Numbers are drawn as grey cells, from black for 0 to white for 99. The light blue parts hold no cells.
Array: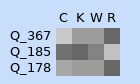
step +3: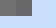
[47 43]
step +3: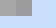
[68 64]
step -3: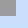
[58]
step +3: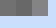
[47 43 54]
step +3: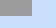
[64 64]
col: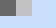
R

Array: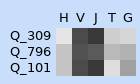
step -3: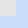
[86]
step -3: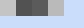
[73 29 32 69]

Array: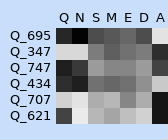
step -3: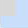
[81]
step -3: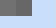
[41 37]
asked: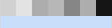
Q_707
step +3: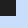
[15]
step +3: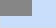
[55 55]
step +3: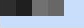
[21 15 47 43]
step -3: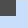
[27]

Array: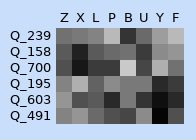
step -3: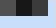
[28  6 20]
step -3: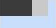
[20 20 75]

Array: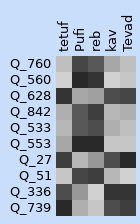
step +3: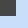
[30]
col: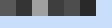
reb
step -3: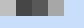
[71 24 31 62]
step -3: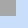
[62]
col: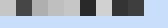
Tevad
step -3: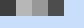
[21 68 56 27]

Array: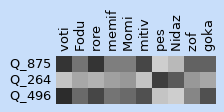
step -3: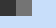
[17 42]
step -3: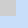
[77]
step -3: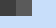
[21 32]
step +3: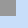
[62]
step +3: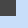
[30]
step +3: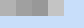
[72 65 62 79]
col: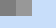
Momi

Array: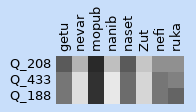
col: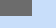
naset
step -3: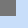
[43]
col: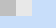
nanib
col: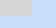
Zut
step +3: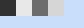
[22 93 45 86]

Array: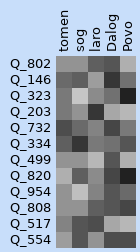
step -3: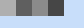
[65 34 51 24]
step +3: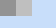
[60 77]
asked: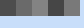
Q_732
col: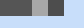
Dalog
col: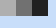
Povo

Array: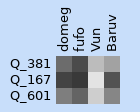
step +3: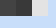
[29 25 91]
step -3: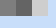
[46 36 77]
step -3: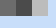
[39 26 70]
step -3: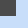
[26]
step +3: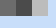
[45 32 76]
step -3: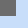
[39]
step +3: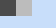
[32 76]

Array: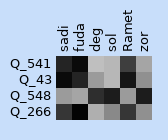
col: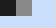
sol
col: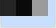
sadi
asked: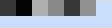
Q_266
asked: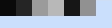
Q_43
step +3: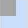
[67]
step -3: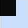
[1]

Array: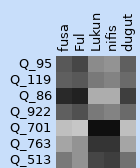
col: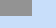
Ful
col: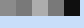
Lukun
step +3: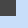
[30]

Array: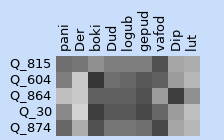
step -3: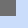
[40]
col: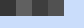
boki

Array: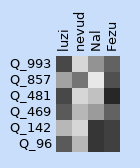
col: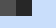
Fezu
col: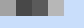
luzi

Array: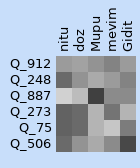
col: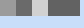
nitu
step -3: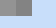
[54 48]
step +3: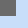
[44]
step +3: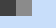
[28 57]
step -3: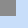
[51]
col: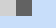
nitu

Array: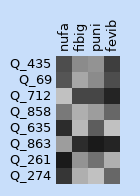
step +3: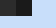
[20 13]
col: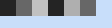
fevib
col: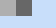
fevib
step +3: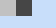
[78 30]
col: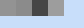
puni
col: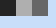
fevib

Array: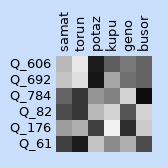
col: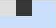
torun
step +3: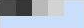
[32 24 75 85]
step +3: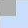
[71]

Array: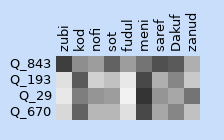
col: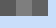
kod
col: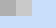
zanud
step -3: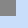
[49]

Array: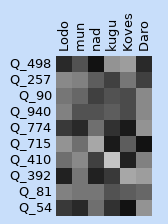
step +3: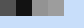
[35 10 60 64]
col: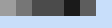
Koves

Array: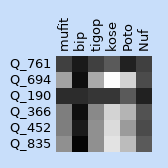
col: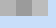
Poto
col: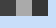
tigop
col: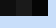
bip
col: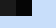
bip
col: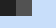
Nuf
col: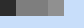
mufit
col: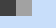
mufit

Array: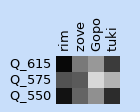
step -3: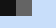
[ 4 36]
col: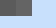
zove

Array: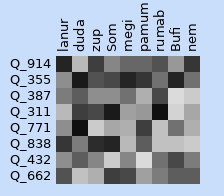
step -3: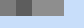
[45 33 52 52]
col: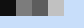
duda

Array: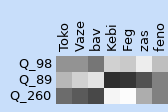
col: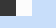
Feg

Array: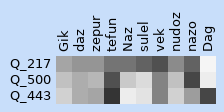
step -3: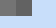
[42 35]
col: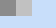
nudoz
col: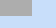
daz
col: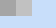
Gik
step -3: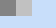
[48 72]
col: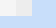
Dag

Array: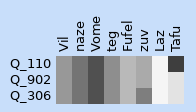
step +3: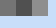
[48 34 58]
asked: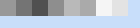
Q_902
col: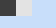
Tafu

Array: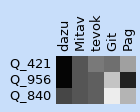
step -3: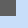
[34]
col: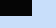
dazu
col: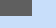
tevok
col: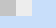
Git
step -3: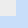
[89]
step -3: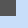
[30]

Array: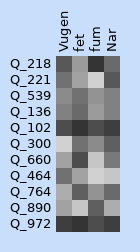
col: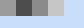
fum
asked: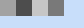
Q_660

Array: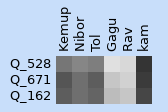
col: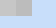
Gagu
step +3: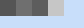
[36 46 39 80]
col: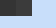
kam

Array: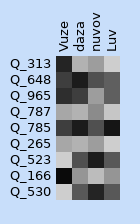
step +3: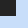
[17]
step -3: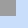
[58]
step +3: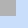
[72]

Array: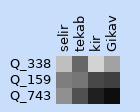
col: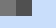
tekab
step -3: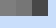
[46 43 25]
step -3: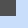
[28]
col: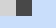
kir
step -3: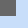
[37]

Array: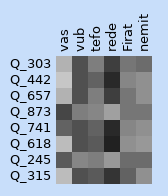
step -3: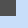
[28]
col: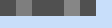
vub
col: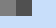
vub
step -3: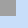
[59]

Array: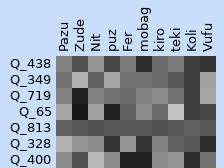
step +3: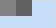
[54 41]
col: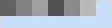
Nit
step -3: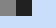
[48 10]
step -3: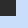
[14]
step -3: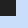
[10]

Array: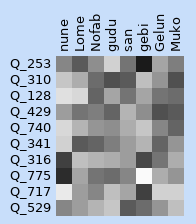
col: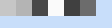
gebi
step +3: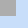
[70]
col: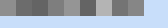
Nofab
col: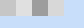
nune
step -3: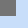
[42]

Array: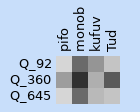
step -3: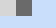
[80 38]
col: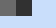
monob
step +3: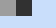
[64 22]
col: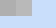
kufuv
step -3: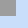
[58]

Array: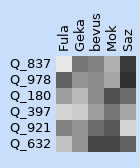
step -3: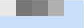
[87 43 47 65]
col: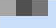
Mok

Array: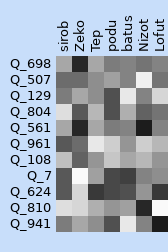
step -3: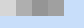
[80 65 55 59]
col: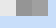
Tep
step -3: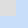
[83]
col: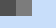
podu
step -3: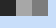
[12 62 45]

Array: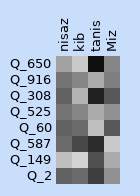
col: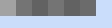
nisaz
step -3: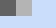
[35 67]
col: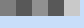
Miz
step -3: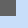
[35]
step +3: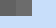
[41 45]
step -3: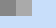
[49 63]

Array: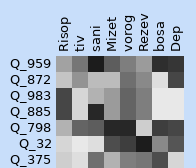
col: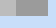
Mizet
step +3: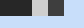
[18 18 83 27]
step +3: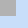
[72]
